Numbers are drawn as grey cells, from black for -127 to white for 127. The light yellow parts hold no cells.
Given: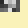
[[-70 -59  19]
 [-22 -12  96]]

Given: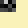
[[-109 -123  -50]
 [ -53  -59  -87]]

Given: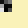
[[  42 -121 -118]
 [ 100 -126  -48]]

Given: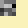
[[ 29  68  59]
 [-78 -34 -40]]

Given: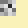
[[ 66 100 -86]
 [-35  48  95]]

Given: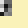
[[  38 -110  -39]
 [ 102  -61   13]]

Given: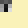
[[  26 -101   51]
 [  38 -111   93]]
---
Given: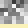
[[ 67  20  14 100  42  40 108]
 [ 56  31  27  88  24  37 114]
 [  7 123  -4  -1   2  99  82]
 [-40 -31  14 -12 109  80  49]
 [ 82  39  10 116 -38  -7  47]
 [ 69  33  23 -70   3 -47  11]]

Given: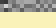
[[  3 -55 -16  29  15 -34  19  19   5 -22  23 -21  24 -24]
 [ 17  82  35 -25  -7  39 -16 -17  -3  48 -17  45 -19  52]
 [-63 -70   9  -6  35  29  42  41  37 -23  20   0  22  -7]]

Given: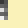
[[111   3]
 [-26 -33]
 [ 92  -5]
 [-27 -35]
 [-71 -44]]

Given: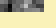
[[ -44  -71 -109  -28  -13  -31    1    0    6   10  -27]
 [ -48  -54 -121  -19  -27    8   65  -20  -32  -67  -62]
 [   1  -11  -71  -40  -22  -23   27   17  -57  -30  -23]]

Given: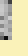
[[ -30 -114   31]
 [  14   58   52]
 [  69   59   25]
 [  11   49   44]
 [  66   58   28]
 [  -2   43   76]
 [  68   46   11]
 [  73   54   26]
 [  70   54   28]
 [  58   33  -61]]

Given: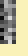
[[ -57  -40   86  -69]
 [-115   50   68  -22]
 [ -19   14   -4  -69]
 [-115  -22   68   25]
 [ -19  -22   -4  -37]
 [ -57  -40   -4  -22]
 [-115   14   86   -6]
 [ -19  -40   14  -37]
 [ -57   14   14  -37]
 [ -95   50   32   25]
 [ -38   50   -4  -53]]

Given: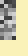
[[-31  49  33 -71]
 [ 22  47  54  88]
 [-20  -3  -6  30]
 [ 68  -8  59  -6]
 [-69  54  89  77]
 [ 87 -60 -65  52]
 [ 35 -14  66  79]
 [ 10 -21  28  22]
 [-73  71 -26 -56]
 [ 66 -74 -64 -49]]
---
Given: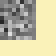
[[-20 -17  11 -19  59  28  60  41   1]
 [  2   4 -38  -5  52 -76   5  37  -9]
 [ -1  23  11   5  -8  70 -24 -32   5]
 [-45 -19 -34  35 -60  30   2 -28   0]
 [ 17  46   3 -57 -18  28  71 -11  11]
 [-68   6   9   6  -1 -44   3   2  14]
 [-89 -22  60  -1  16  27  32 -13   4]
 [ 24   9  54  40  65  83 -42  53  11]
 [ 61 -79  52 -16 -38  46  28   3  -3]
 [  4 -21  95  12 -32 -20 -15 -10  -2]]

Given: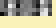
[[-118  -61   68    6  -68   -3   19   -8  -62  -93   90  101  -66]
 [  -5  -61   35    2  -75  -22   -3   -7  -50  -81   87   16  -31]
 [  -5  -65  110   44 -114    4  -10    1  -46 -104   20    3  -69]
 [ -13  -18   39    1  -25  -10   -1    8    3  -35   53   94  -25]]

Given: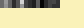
[[ -20   17  -26  -82  -43   24  -60  -80  -95  -35 -122  -84  -59  -77
   -75]
 [ -20   25  -26  -82  -43   82  -60  -80  -95  -34 -122  -84  -59  -55
   -75]]

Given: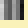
[[  74  -12  -38   30  -13 -101]
 [  67  -15  -37   32  -15  -94]
 [  84   -8  -37   25  -11 -110]
 [  76  -11  -38   29  -13 -103]
 [  71  -13  -38   31  -14  -99]]

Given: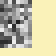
[[-58   6  96  24 103  95  47  21]
 [ 29 -22  92 -51 103  76  59 -47]
 [-44  18  43 -16   2 -50  -7  -6]
 [-75 -30 -33   6  66 114  16 102]
 [ 11   3  51  19  61 -14  14  14]
 [-21  36 -34  30  42  88 -42  61]
 [-22 -28 -77  16 -98 -17  74  22]
 [ 62 -20 116 -83  69 102  81  11]
 [108  39  -1 -69 -13  70  90   9]
 [-49  58  44  12 -34  45  40  -8]
 [-36 -47 -47  91 -26 -35  60  26]
 [-81 -81 -71 108 -37 -28  99  79]]

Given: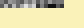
[[ -33   59  -39   56  -19   40   97   43   82  -76    1  -56 -110 -111
   -36  -74]
 [  -2  -40   24   10  -16  -39   25   -8   41  -37   13  -36   24  -18
    -8   -9]]
